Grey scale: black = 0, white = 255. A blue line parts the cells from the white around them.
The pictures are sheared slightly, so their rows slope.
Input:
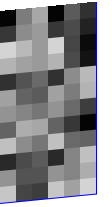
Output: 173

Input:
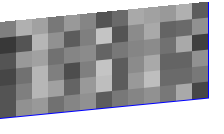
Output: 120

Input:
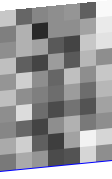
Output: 214

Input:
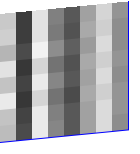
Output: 148

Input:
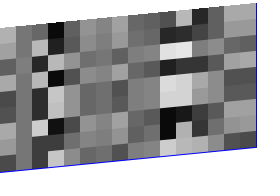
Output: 153

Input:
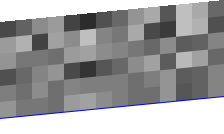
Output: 132

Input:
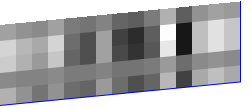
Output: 138

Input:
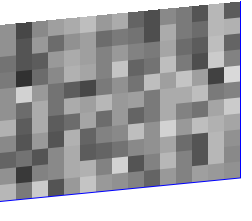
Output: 137
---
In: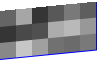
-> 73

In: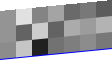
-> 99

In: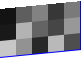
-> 179

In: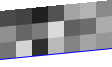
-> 102

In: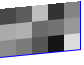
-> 176

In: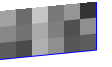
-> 114
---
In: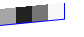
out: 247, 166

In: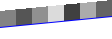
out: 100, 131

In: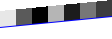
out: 61, 231

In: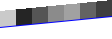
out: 63, 202

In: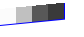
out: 58, 251

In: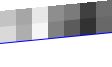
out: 110, 217

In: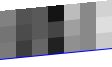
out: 210, 122
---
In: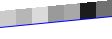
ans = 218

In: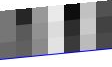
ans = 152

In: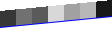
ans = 90

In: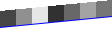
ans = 230

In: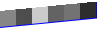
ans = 203

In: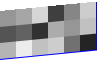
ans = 213
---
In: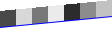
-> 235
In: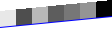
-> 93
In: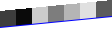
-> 125
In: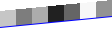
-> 33
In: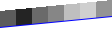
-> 134
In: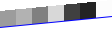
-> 216
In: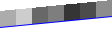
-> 126
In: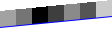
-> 62
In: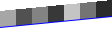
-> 56
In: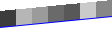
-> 106
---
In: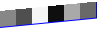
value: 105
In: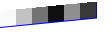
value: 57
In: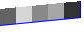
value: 51
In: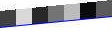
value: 90
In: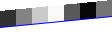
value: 116
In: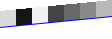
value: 185
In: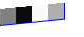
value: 174
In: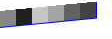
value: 67
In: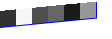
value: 152
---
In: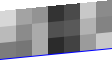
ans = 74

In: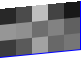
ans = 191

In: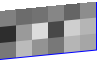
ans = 134

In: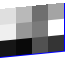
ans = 185

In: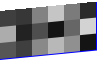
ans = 197

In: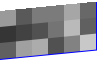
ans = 123

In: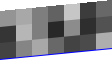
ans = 198

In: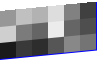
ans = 221

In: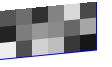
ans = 131
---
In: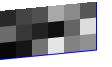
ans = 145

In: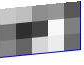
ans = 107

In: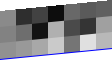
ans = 184

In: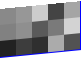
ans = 82

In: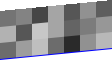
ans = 184

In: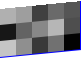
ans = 3
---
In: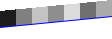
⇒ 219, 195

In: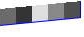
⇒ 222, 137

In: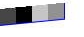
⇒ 197, 146

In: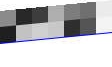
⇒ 243, 235

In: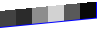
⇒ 210, 141

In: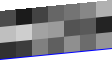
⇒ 206, 191

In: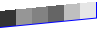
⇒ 230, 191

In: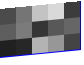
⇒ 217, 195
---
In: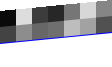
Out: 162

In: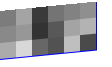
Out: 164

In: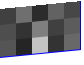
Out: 64

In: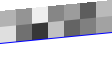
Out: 128

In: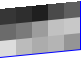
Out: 193

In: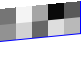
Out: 222

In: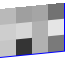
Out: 177

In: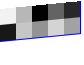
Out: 212

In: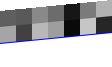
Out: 198

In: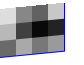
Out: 9
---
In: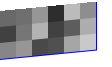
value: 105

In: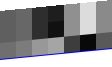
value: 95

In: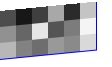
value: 77

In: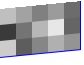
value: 191

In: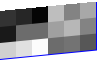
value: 51

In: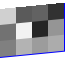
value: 208
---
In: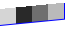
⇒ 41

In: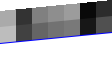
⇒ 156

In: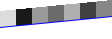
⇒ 175

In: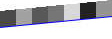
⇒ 216

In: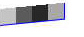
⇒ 92

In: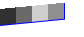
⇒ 106

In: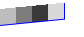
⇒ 125

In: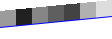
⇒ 67
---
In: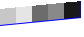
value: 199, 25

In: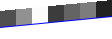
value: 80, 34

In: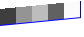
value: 62, 251

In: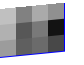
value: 192, 72

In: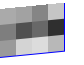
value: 170, 184

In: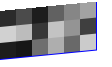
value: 43, 203

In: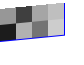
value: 151, 205

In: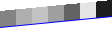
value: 131, 29

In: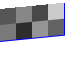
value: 86, 99

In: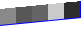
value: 137, 45
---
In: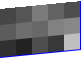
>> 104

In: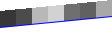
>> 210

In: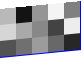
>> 136

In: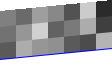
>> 98

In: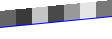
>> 73

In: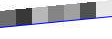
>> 133

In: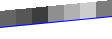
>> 143

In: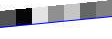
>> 144
